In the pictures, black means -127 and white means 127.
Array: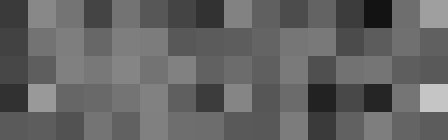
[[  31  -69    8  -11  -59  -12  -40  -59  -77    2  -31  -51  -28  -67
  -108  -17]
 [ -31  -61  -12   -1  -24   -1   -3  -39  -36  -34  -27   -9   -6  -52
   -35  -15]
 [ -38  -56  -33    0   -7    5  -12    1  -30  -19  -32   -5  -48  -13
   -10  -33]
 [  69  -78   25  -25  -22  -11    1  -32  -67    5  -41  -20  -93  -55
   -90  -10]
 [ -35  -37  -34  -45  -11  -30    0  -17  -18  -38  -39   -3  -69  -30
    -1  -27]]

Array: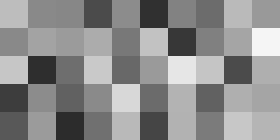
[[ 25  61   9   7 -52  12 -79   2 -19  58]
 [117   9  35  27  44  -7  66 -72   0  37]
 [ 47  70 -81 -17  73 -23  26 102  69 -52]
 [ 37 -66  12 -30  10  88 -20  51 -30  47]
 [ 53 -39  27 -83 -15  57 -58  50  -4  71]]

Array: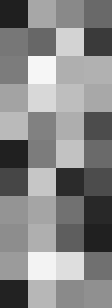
[[-22 -96  39   9]
 [-69  -8 -24  83]
 [ 49  -3 118  47]
 [ 40  35  88  62]
 [-51  58   1  46]
 [-21 -95  -3  66]
 [-51 -57  70 -84]
 [-87  20  37 -14]
 [-95  13  47 -33]
 [-15  27 115  94]
 [ 16 -93  55  10]]

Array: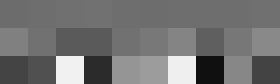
[[ -15  -19  -17  -15  -14  -17  -18  -17  -17  -17]
 [   9    0  -14  -37  -37  -14   -7    4  -32   -8]
 [ -60  -59  -47  113  -84   21   28  111 -111    7]]

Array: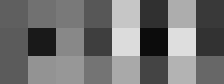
[[ -70  -32  -14   -6  -40   70  -79   45]
 [ -77  -36 -102    8  -65   92 -115   94]
 [ -24  -36   19   23  -11   41  -59   51]]

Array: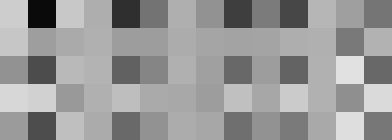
[[ -10   77 -117   72   46  -80  -12   47   18  -65   -4  -56   54   31]
 [  50   70   30   42   48   29   29   44   37   35   36   46   48   -6]
 [ -23   18  -51   57   51  -30    5   48   32  -23   29  -28   49   97]
 [  90   87   81   25   48   62   42   40   29   64   39   75   49   15]
 [  -8   27  -50   63   43  -22   18   44   39  -16   18   -5   41   94]]

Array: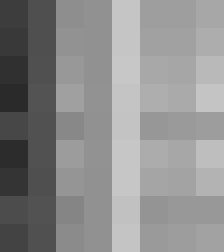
[[ 39 -66 -48  14  17  69  30  30]
 [ 45 -70 -48  18  17  69  33  33]
 [ 57 -79 -47  24  17  71  40  38]
 [ 68 -85 -44  32  18  68  46  42]
 [ 29 -56 -46   8  17  67  23  26]
 [ 62 -83 -46  28  18  70  44  39]
 [ 51 -75 -48  21  17  70  37  35]
 [ 24 -51 -45   5  17  65  20  24]
 [ 34 -60 -47  11  17  68  26  29]]

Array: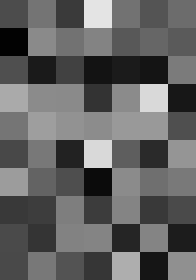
[[ -19  -51  -11  -69  100  -13  -43]
 [ -37 -125   10  -13    3  -39  -25]
 [  -4  -48 -101  -62 -108 -100 -107]
 [-104   42   11   10  -76   11   89]
 [ -48  -10   30   18   12   25   25]
 [  21  -55   -7  -93   89  -33  -85]
 [  -6   28  -28  -49 -116   11  -16]
 [ -53  -70  -66   -1  -67    4  -70]
 [ -99  -53  -75    2    4  -90    4]
 [  16  -54   -7  -44  -73   46 -106]]
